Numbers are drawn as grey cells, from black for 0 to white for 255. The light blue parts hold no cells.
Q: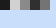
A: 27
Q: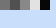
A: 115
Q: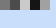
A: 120
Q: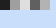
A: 31
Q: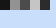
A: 21
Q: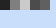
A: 35
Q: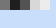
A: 117
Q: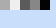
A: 172
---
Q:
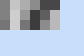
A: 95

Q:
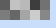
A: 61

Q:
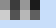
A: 151

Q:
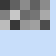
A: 117

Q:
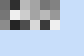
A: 185

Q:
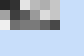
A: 219

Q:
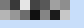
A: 160

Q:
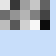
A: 128

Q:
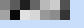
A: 204
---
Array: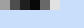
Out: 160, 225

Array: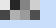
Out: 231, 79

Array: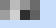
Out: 128, 96

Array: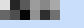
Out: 224, 112

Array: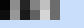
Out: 4, 108

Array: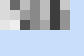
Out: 218, 147

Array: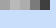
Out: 163, 63
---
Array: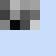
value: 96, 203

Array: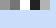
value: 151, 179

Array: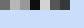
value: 109, 56

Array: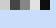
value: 205, 14

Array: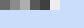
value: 106, 238

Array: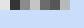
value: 228, 185

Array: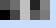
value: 78, 122
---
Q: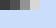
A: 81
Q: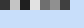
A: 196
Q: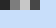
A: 125
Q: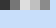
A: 118
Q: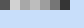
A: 210
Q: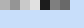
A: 149
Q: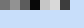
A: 146
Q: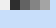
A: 46
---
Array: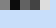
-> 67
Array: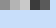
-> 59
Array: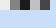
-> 193
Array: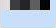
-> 94
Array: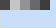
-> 104
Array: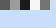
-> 246
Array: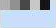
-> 199
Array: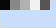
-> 241
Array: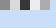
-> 237
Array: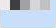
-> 214
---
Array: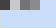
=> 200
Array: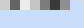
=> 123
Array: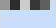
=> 204
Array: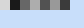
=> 82
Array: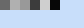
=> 60
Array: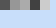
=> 171
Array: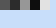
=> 151
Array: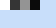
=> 53
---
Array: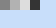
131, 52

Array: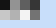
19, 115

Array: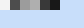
243, 24

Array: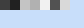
62, 217

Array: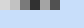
215, 81

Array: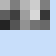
181, 105

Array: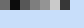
107, 55

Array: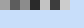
161, 204

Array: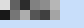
221, 164

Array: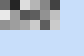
105, 203
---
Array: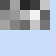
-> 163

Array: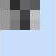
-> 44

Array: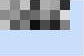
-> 139

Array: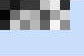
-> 25

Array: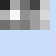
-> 170

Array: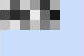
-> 92

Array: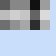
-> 135

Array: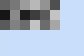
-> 120

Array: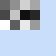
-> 144

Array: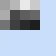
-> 183
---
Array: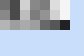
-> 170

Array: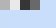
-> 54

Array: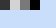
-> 121

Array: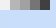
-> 161

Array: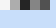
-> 37

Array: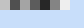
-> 164

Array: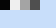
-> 164

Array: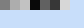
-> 194

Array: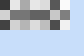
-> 181
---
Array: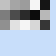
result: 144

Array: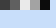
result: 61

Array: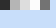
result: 45

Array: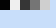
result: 3

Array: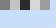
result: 125

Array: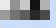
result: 154

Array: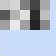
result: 159

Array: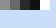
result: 143

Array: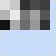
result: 19
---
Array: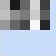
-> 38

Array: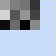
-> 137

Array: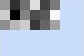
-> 162

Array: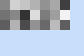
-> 94

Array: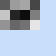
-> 229

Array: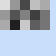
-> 117

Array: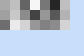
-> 211

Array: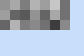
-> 137
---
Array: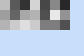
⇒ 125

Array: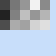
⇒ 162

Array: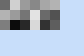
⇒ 217

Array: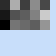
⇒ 106

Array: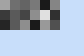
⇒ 26

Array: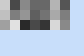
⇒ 53
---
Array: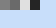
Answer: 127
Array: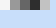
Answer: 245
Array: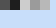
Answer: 81
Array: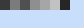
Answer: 57
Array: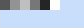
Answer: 86
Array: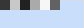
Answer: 54
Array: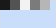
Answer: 25
